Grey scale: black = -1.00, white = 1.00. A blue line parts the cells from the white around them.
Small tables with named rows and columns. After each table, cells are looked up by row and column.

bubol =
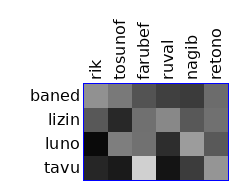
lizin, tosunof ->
-0.69
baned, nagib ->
-0.54
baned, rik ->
0.14
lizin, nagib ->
-0.31
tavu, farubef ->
0.63
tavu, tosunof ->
-0.80
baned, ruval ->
-0.50
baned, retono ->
-0.15
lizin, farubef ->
-0.12
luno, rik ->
-0.92
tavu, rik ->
-0.70
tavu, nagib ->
-0.53
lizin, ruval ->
0.07
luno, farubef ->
-0.11
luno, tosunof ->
-0.01

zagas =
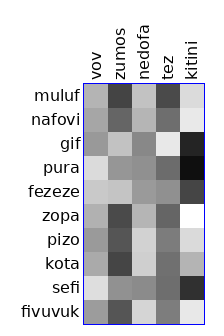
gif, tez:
0.82
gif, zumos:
0.52
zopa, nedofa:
0.42
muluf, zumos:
-0.47
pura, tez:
-0.15
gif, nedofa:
0.07
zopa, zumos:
-0.42
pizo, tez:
-0.03
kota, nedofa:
0.62
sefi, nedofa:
0.09
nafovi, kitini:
0.83
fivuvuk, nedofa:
0.67

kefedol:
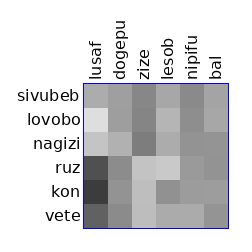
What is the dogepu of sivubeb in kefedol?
0.25
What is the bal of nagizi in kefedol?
0.16
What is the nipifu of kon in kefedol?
0.22
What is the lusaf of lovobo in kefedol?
0.74
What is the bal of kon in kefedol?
0.23
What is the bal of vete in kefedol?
0.16
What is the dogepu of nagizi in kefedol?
0.39
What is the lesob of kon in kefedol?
0.14
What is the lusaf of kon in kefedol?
-0.53
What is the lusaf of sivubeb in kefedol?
0.35
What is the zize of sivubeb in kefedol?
0.06
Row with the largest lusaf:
lovobo

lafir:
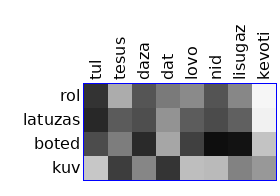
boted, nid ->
-0.89
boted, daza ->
-0.67
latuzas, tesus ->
-0.29
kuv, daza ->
0.05
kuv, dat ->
-0.59
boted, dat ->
0.30
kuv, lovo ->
0.49
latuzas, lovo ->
-0.28
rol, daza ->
-0.33
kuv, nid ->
0.46
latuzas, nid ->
-0.41
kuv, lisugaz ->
0.02
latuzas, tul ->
-0.69
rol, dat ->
-0.04

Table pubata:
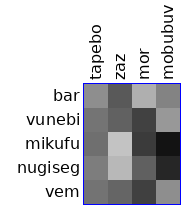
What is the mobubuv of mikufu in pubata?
-0.85
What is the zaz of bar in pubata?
-0.30
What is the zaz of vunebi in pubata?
-0.24
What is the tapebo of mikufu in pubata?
-0.13
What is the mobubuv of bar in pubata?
0.03
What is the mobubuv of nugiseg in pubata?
-0.70

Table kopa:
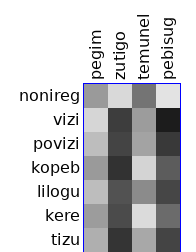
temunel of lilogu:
0.09
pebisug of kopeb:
-0.28
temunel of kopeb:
0.66
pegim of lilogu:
0.48
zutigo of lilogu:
-0.36
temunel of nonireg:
-0.09
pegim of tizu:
0.37
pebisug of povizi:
-0.55
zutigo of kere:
-0.41
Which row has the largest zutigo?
nonireg

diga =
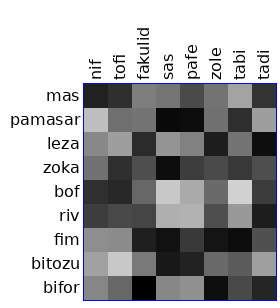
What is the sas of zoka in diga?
-0.90
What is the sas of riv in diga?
0.37
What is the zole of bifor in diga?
-0.89
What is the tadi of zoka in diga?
-0.39
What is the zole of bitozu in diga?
-0.18
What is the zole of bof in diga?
-0.17
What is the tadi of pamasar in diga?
0.24
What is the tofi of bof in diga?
-0.69
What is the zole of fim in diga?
-0.84
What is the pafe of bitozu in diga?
-0.73
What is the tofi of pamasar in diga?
-0.13
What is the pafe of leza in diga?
0.01

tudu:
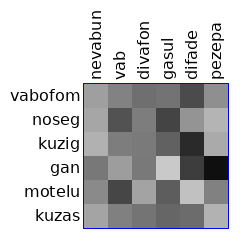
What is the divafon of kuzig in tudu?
-0.04
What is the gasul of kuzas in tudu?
-0.20
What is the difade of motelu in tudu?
0.51
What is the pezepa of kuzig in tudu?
0.33
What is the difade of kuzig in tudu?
-0.67
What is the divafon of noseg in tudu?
-0.02
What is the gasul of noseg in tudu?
-0.47
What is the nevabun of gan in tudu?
-0.06
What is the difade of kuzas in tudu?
-0.15
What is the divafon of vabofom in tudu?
-0.13
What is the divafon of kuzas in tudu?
-0.09
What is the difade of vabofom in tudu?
-0.41
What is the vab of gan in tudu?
0.23
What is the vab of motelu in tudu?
-0.45
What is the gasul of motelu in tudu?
-0.27
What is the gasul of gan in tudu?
0.58
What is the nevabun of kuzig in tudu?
0.39
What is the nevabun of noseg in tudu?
0.30
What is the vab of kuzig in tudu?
-0.02
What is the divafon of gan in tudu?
-0.05
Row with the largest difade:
motelu

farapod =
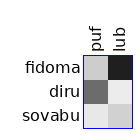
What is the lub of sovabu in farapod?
0.64
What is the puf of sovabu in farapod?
0.82
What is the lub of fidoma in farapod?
-0.76
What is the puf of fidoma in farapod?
0.61
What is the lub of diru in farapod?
0.85
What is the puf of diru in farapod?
-0.15

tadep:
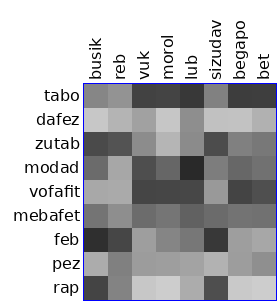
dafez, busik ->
0.56
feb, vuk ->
0.24
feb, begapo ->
0.24
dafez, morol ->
0.55
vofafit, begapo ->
-0.47
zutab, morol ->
0.42
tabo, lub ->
-0.56
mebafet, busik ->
-0.09
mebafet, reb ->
0.11
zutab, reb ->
-0.35
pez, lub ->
0.28
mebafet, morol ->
-0.08
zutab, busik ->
-0.42
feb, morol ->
0.04
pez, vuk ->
0.22
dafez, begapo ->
0.52

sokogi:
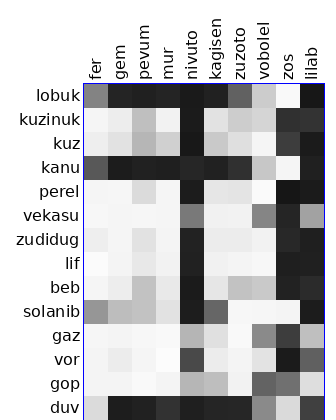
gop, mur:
0.91
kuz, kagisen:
0.58
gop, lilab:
0.74
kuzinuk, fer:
0.92
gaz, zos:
-0.52
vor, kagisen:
0.85
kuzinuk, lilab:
-0.60
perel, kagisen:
0.80
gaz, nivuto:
0.42
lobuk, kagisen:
-0.74
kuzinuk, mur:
0.90
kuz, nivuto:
-0.81
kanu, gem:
-0.78
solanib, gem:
0.48
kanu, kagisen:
-0.74
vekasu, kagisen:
0.89
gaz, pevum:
0.94
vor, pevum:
0.92
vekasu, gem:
0.92

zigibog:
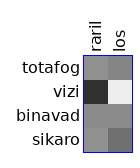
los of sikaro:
-0.13
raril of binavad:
0.09
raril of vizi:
-0.62
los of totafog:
0.04
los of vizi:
0.87
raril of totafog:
0.13

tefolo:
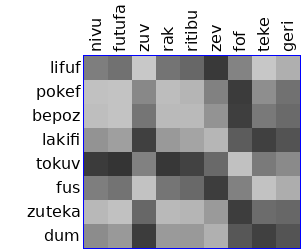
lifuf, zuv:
0.57
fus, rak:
-0.08
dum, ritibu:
0.20
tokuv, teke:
-0.04
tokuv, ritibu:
-0.48
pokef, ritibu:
0.42
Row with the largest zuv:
lifuf

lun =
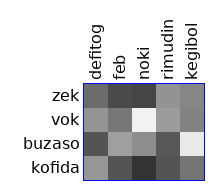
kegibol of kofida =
-0.08
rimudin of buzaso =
-0.31
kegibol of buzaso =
0.83
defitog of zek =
-0.15
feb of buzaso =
0.25
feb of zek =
-0.42
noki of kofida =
-0.60
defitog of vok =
0.16
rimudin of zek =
0.15
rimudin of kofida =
-0.35
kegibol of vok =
0.03
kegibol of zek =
0.05
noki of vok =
0.90
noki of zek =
-0.46
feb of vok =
-0.07

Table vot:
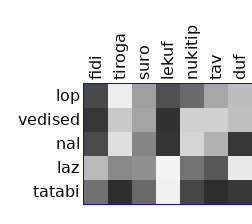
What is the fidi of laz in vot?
0.45
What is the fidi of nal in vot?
-0.41
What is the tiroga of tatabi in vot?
-0.64
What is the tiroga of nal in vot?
0.75
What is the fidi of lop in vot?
-0.43
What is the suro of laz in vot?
0.13
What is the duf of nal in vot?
-0.57
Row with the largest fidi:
laz

